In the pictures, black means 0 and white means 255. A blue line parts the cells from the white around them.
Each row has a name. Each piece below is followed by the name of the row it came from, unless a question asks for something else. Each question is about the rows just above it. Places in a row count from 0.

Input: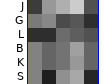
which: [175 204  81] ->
J
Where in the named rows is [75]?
G, 2
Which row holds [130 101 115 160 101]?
B
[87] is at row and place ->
G, 3
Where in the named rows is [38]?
S, 4

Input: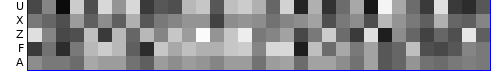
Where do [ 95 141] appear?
X
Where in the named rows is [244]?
U, 25
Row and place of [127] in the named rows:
A, 31

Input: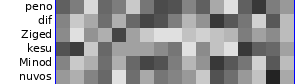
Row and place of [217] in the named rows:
peno, 2
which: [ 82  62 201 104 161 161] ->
kesu
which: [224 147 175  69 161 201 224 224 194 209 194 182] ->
Ziged

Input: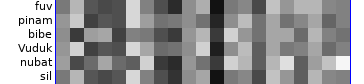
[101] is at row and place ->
pinam, 19
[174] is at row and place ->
fuv, 10
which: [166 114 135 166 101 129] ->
pinam
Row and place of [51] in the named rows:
sil, 8
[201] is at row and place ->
pinam, 1
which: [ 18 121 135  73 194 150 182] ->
fuv

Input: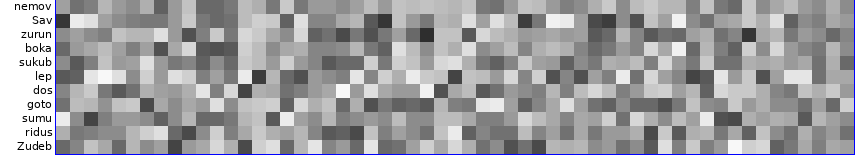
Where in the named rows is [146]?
goto, 3
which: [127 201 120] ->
zurun

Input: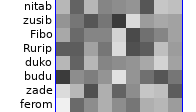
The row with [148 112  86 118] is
budu
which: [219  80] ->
Rurip

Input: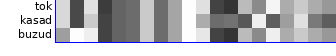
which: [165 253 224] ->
tok
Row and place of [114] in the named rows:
kasad, 12
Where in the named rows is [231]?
buzud, 10
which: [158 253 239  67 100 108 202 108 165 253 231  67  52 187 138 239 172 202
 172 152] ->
buzud
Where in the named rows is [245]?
tok, 15

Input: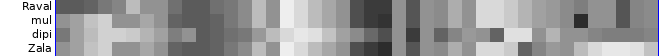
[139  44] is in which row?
mul
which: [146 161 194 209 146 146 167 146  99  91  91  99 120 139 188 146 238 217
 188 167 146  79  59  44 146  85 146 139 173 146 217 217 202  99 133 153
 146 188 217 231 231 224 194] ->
Zala
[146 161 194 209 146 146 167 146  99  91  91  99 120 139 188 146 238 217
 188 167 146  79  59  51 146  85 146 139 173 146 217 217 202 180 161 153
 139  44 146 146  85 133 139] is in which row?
mul
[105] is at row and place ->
dipi, 22
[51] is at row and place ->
mul, 23

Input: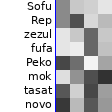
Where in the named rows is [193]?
fufa, 3
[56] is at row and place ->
novo, 0

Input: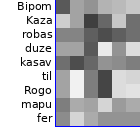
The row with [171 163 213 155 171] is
mapu
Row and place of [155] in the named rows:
mapu, 4
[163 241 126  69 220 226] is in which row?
Rogo

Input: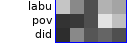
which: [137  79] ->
labu
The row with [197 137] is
labu
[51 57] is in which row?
pov
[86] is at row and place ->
did, 2
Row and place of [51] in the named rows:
pov, 0
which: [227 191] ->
pov
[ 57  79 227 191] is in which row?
pov

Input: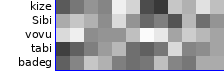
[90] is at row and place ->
kize, 0
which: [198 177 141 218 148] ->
Sibi
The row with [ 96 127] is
tabi
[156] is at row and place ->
tabi, 3
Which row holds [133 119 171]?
badeg
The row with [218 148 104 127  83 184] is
Sibi
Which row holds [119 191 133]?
badeg

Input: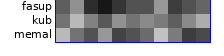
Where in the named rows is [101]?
fasup, 10
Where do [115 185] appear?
kub
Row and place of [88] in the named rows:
kub, 3

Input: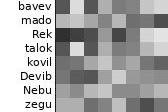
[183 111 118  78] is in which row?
mado
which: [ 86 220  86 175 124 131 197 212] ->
bavev
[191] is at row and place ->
zegu, 4

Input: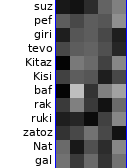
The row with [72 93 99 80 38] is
tevo
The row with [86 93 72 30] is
giri
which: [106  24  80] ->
Nat
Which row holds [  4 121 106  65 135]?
Kitaz
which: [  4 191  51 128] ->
baf

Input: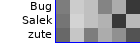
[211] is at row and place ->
Salek, 1
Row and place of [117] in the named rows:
Salek, 0
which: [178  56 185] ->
Salek
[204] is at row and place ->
Bug, 1
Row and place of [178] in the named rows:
Salek, 3
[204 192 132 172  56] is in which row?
Bug

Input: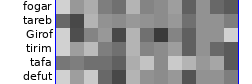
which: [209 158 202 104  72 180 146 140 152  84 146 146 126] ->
defut
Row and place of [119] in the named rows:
tafa, 0

